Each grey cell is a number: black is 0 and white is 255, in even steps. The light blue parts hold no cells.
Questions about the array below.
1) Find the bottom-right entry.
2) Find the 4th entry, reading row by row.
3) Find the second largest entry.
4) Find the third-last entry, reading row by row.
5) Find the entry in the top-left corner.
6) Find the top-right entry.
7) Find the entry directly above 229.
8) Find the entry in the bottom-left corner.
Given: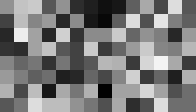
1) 110
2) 87
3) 237
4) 221
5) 146
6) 87
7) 72
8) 87

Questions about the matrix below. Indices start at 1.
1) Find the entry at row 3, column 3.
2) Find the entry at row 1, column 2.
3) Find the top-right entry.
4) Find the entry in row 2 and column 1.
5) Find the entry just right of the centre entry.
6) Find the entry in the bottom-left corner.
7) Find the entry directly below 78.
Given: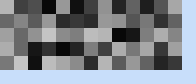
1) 146
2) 64
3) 167
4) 104
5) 181
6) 120
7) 91

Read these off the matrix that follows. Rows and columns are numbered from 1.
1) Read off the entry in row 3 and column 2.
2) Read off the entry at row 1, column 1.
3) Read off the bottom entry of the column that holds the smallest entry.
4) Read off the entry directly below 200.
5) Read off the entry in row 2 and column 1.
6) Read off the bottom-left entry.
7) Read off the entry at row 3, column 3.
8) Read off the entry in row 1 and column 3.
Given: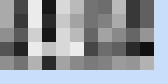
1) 90
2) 170
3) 178
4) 216
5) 170
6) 143
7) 208
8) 235

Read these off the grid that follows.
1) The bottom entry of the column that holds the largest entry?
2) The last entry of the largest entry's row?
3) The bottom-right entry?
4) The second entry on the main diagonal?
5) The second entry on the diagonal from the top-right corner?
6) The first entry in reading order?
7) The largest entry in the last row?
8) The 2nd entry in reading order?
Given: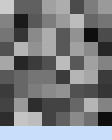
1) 45
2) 154
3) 14
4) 26
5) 103
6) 204
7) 196
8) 96

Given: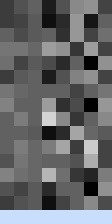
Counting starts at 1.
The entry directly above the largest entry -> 157
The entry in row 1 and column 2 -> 82
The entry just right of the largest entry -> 137
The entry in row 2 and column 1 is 60
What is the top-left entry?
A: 60
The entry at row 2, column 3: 90
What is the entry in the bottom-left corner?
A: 60
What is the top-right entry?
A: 67
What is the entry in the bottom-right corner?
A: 75
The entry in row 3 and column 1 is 97
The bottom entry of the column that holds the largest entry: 15
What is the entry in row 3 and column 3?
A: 90
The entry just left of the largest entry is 97
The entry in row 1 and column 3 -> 97
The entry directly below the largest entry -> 15

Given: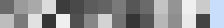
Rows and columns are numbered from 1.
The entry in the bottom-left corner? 189
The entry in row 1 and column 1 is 106
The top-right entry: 203
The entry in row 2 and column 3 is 225
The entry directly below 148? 142
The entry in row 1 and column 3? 169

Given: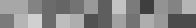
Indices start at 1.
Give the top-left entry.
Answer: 167
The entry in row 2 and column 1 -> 123
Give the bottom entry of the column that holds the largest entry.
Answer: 208
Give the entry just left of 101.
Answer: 107
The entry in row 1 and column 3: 131
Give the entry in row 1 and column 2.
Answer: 167
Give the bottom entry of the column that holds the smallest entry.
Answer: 174
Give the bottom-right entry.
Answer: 75

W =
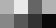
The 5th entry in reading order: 135
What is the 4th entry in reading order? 178
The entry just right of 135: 87

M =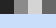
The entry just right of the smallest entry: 139
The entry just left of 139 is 36
